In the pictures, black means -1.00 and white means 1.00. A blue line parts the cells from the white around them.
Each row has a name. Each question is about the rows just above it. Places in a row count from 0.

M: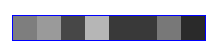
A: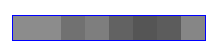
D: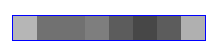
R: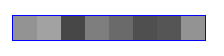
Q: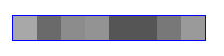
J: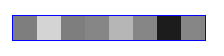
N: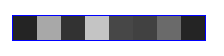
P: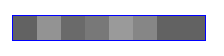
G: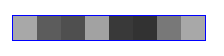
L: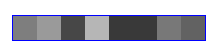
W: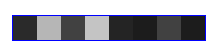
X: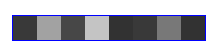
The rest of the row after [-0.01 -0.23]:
[-0.33 -0.28  0.05]
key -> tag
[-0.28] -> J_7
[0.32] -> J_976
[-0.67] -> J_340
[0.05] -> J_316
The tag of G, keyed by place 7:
J_976
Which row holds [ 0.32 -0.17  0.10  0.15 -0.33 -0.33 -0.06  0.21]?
Q
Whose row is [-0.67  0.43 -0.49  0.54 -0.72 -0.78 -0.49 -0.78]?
W
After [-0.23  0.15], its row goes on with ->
[-0.17 -0.06  0.21  0.05 -0.23 -0.23]
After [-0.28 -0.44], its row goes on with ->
[-0.28  0.38]

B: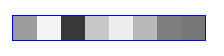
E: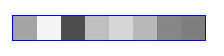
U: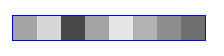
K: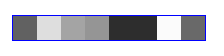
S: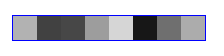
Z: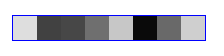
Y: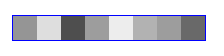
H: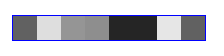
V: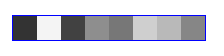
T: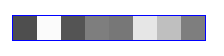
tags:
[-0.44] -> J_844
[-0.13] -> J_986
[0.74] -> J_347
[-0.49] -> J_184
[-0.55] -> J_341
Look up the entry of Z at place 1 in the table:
J_184
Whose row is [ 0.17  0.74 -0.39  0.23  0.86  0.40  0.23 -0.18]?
Y

